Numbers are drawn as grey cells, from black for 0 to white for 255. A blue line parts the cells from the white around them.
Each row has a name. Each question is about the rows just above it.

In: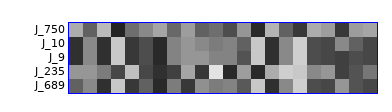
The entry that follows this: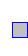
[71]
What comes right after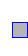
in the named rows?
[97]
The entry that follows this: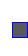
[200]
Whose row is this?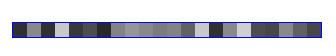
J_10
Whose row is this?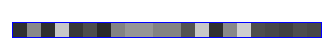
J_9
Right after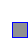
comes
[124]

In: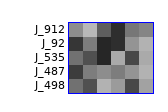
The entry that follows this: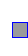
[72]
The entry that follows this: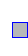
[94]
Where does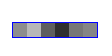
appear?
J_912
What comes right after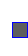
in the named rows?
[46]
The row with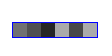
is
J_535
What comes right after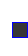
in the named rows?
[125]

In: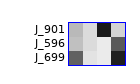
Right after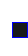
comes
[211]
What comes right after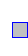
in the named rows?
[219]
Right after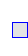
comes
[235]
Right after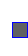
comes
[227]
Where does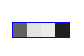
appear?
J_699
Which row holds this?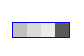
J_596
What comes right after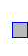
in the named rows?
[219]

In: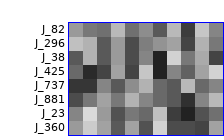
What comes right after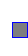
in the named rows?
[147]
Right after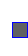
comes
[162]
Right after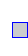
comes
[162]
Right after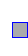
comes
[68]

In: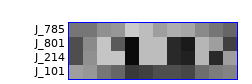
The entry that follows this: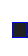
[182]
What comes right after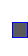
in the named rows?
[11]
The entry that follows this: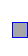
[138]
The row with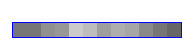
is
J_785
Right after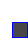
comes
[110]
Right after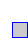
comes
[189]
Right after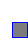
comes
[131]

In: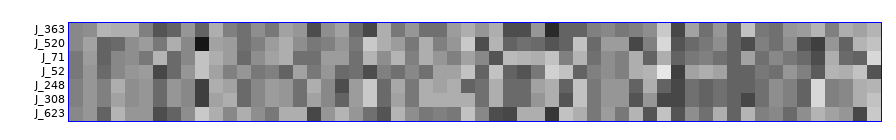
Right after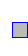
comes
[180]
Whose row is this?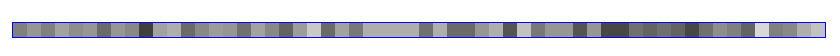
J_308
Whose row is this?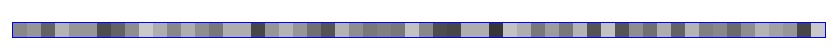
J_623
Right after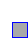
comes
[120]
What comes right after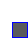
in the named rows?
[180]

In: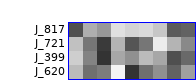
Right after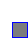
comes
[244]
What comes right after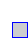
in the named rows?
[131]
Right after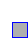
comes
[152]
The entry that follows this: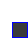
[180]

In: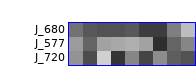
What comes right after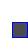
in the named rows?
[208]
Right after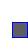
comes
[82]
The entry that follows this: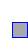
[175]

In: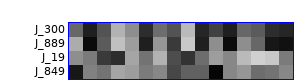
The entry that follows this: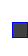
[31]
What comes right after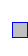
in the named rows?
[157]
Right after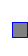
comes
[115]

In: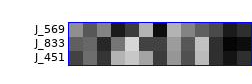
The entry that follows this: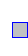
[47]
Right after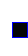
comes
[13]
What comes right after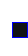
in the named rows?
[47]
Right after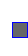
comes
[39]
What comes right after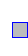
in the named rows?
[47]
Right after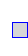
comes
[66]
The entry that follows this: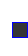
[179]

